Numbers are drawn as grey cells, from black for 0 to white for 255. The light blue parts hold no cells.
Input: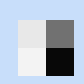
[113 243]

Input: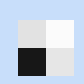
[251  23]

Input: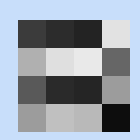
[226 233  42 156]

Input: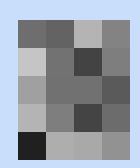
[131  67 113 180]

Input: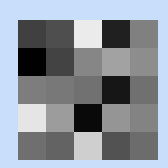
[128 162 113 156 111]

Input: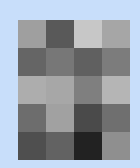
[166  96 167 109]

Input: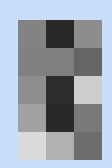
[141 127 142]

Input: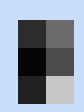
[107   5]

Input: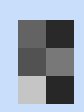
[41 82]
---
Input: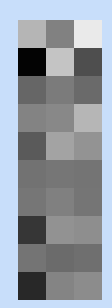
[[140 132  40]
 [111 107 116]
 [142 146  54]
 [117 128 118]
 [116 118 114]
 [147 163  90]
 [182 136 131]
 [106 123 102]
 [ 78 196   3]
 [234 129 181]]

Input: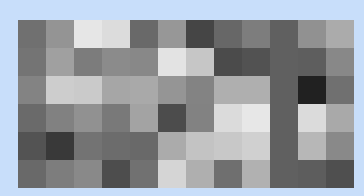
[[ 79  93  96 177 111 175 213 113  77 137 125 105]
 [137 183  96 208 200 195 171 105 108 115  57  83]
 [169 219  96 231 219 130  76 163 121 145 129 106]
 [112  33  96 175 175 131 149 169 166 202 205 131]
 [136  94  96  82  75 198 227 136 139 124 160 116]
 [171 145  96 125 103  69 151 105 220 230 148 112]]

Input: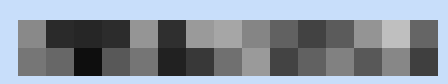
[[ 63 135  88 129  97  67 154 112  56  33 117  88  14 103 118]
 [101 191 148  91  66  97 133 166 154  47 149  44  38  42 137]]

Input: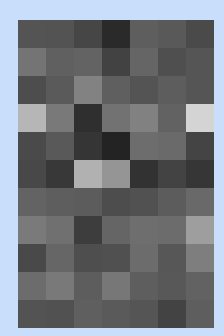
[[ 94  67  85  90  95  81  83]
 [ 98  88  94 119  93 121 108]
 [126  87 108  80  78 102  73]
 [158 108 110 101  61 112 122]
 [105  92  81  77  92  94  99]
 [ 54  67  50 149 177  56  72]
 [ 68 106 109  35  53  89  74]
 [212  98 129 114  47 121 182]
 [ 85  93  84  95 130  90  77]
 [ 85  79 101  66  99  96 116]
 [ 74  89  94  42  70  83  84]]

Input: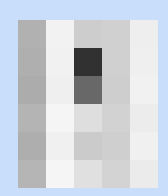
[[235 211 224 245 181]
 [240 207 203 240 174]
 [236 210 222 245 180]
 [241 206 104 239 172]
 [239 208  49 241 175]
 [238 208 205 242 177]]

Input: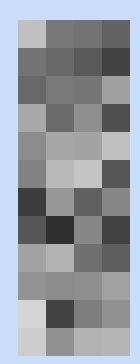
[[181 178 145 205]
 [145 125  67 213]
 [161 143 140 147]
 [ 94 112 178 163]
 [ 66 135  47  86]
 [134  96 151  61]
 [ 86 196 185 130]
 [192 163 166 140]
 [ 79 142 106 168]
 [160 118 121 104]
 [ 67  90 104 115]
 [ 99 115 120 192]]

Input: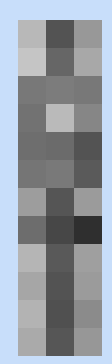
[[151  86 170]
 [139  80 179]
 [155  83 166]
 [159  89 181]
 [ 47  71 109]
 [155  85 157]
 [ 90 121 117]
 [ 83 107 110]
 [134 186 114]
 [120 124 120]
 [168 102 197]
 [152  83 184]]
